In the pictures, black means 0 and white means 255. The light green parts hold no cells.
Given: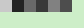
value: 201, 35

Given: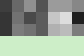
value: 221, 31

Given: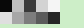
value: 245, 8

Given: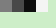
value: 244, 13

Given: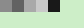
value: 201, 25

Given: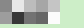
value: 252, 55

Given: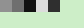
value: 220, 17

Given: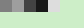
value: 221, 24
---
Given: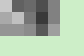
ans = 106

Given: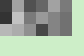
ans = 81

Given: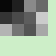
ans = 138

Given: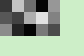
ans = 110

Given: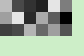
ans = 50

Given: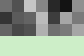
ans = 197

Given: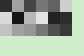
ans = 68

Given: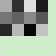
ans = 223
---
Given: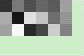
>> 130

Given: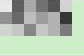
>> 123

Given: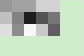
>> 95

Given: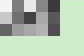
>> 78

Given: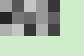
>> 67

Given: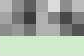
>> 83

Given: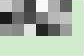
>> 154

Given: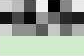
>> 176
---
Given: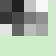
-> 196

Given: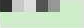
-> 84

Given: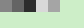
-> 216

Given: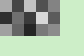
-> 81

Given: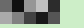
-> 192

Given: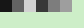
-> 125

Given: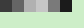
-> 122

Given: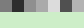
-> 80

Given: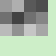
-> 89
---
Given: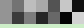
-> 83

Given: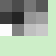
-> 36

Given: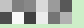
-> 217

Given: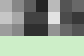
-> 227

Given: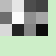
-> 251

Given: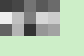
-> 127
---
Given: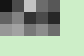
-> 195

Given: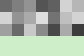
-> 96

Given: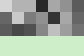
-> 167

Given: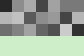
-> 162

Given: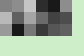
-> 45

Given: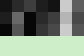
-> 19

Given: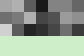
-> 131
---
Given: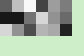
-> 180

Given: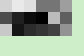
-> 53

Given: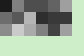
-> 128

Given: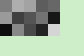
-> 73

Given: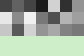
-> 168

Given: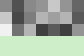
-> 90
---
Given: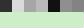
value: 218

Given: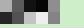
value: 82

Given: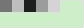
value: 190

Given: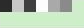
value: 200

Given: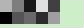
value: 85

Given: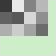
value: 204
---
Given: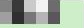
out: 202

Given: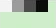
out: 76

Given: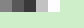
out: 57

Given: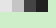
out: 68

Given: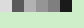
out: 178

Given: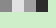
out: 160

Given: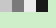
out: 235

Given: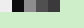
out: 141
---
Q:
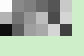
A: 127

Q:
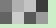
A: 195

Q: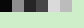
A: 38

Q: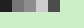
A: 142

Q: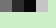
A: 8

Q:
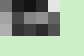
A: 19

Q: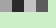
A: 194

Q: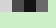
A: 20
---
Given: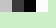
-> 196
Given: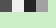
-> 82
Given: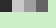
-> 43
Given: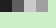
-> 31
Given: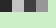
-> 40
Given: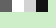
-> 98
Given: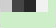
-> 207
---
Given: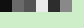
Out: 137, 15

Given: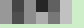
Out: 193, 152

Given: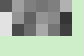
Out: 177, 226

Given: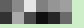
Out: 159, 50

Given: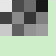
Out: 24, 201

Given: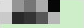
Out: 6, 202

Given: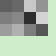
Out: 147, 156

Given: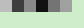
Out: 160, 189

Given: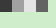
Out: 99, 57

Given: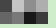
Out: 174, 102
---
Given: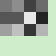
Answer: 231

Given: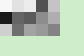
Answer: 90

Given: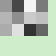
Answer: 202

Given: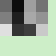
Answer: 168

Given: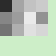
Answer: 234

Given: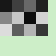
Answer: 13

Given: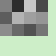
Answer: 159

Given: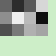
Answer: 185

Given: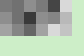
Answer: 58
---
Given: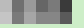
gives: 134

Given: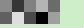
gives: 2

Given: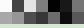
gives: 13

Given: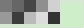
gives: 220

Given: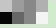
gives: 136

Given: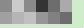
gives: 129

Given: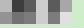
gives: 124

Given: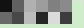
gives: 219
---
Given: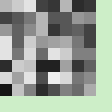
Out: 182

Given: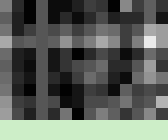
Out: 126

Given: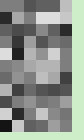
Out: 126

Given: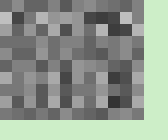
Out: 111

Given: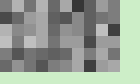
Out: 125

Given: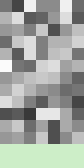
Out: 117
